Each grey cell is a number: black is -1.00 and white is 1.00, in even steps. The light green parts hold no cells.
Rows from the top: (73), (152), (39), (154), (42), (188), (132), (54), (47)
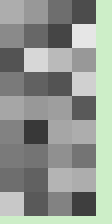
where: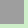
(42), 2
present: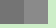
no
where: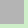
(54), 2

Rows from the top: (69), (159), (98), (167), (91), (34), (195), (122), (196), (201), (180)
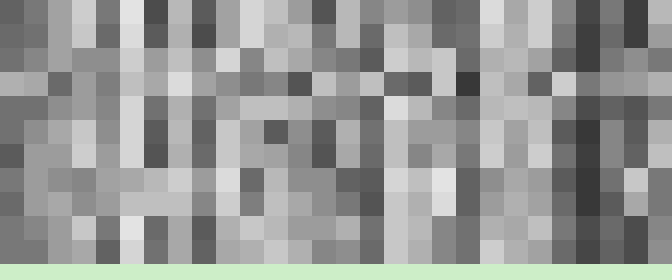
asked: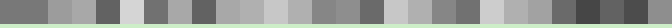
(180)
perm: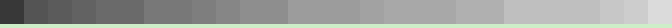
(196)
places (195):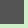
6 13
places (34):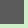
6 11 13 23 26
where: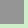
(167), 25

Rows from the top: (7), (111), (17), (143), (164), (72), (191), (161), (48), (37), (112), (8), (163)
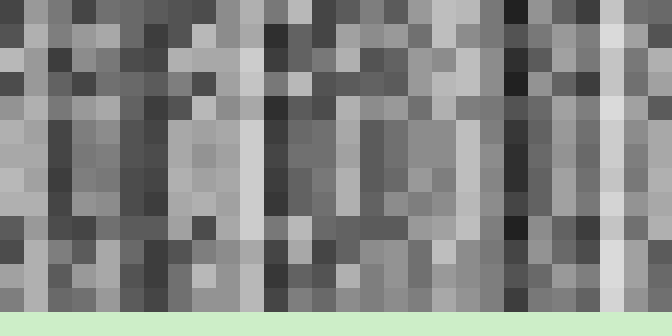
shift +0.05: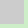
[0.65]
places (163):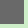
2 13
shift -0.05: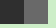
[-0.68 -0.23]
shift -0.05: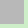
[0.39]
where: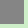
(161), 20

